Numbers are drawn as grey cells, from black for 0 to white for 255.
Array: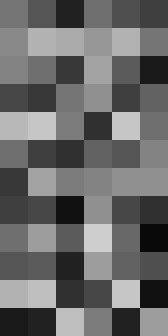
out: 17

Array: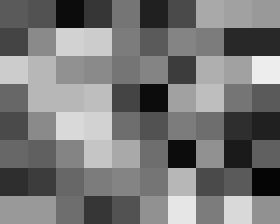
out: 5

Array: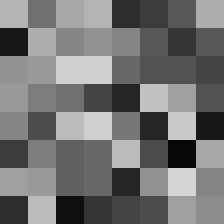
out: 133

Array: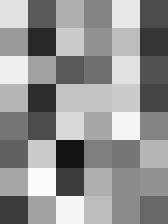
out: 146

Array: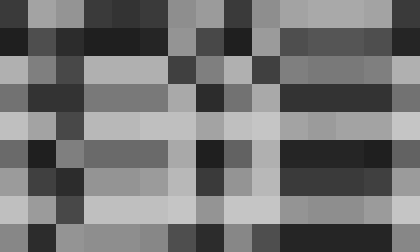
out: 197

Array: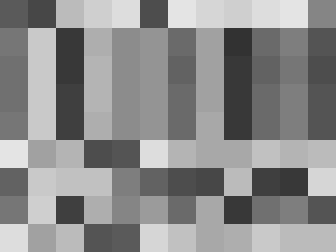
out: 84

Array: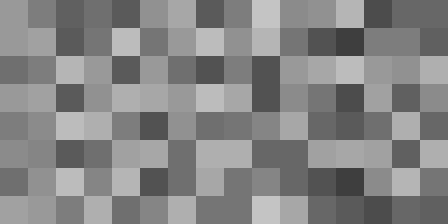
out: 117

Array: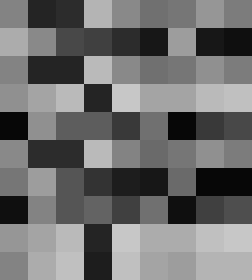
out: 199
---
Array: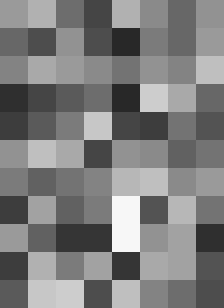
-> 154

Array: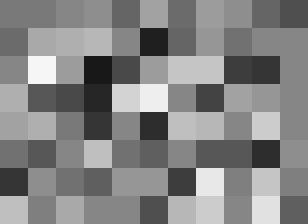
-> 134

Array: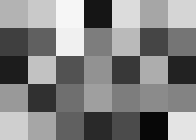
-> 117

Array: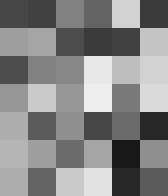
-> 196

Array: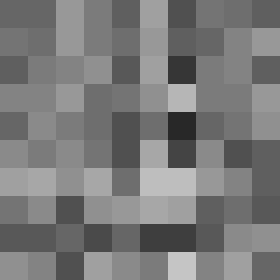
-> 152
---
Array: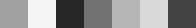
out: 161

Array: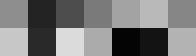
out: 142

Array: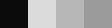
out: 11

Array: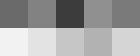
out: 106

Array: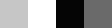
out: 198

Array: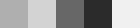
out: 175
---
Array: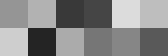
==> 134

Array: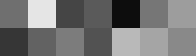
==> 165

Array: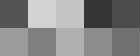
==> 140

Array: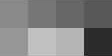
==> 180

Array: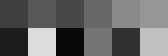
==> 48

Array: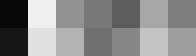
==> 195

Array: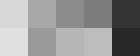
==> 188
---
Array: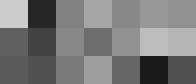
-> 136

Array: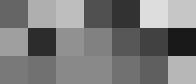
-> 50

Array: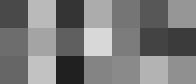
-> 117

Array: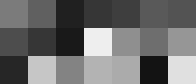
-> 62

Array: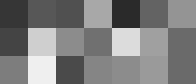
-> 42

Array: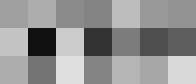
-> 189

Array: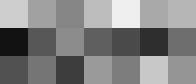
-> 239

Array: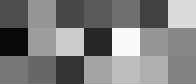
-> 111

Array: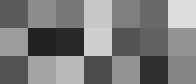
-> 127

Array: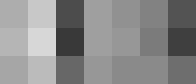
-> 145
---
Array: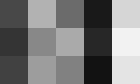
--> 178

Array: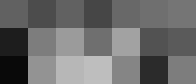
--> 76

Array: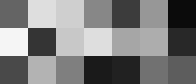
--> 222

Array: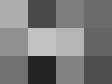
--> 73

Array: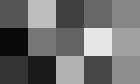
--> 190

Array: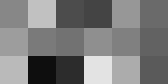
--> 193
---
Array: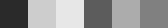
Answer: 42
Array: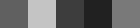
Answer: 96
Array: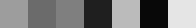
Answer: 157
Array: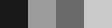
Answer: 24
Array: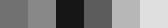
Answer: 113
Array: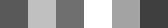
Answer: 89
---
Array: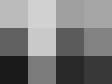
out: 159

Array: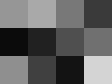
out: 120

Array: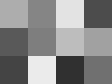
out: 227

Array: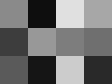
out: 224

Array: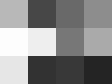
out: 105

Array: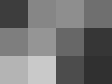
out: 142
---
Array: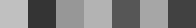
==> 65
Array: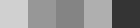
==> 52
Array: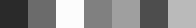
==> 186
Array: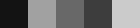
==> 203
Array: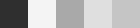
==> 197
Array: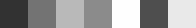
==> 233
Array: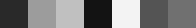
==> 112
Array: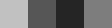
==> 125
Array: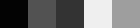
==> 158
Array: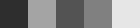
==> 230
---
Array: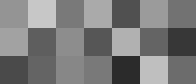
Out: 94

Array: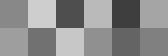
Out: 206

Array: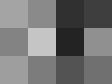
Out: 197

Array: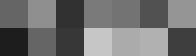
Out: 143

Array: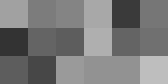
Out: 100

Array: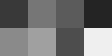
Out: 118

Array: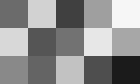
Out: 85

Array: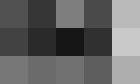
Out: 42

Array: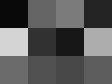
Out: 49

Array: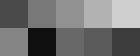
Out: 120
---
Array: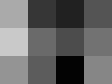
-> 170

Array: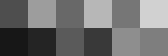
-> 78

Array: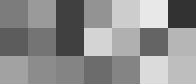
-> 124

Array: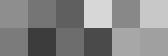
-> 142

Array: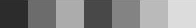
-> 44

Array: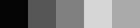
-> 4

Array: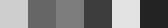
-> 206

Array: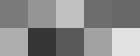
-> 122

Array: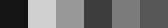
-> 20
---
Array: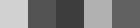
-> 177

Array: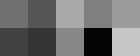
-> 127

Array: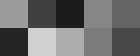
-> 135

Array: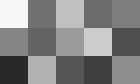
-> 107

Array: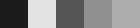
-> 144

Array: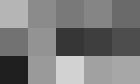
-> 133

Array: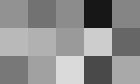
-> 23

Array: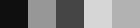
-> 214

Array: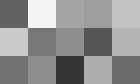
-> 158

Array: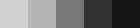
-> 49
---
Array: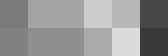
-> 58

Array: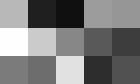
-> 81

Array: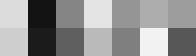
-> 87

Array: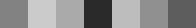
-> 93

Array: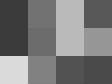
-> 74

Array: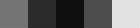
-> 226

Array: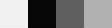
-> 177
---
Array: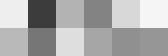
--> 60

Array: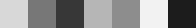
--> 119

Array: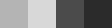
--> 216

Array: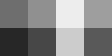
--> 144

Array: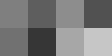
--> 94

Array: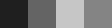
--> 100
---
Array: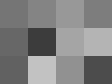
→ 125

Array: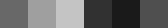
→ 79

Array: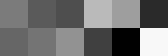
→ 42

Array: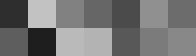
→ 108

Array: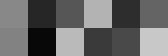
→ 100

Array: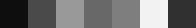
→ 48
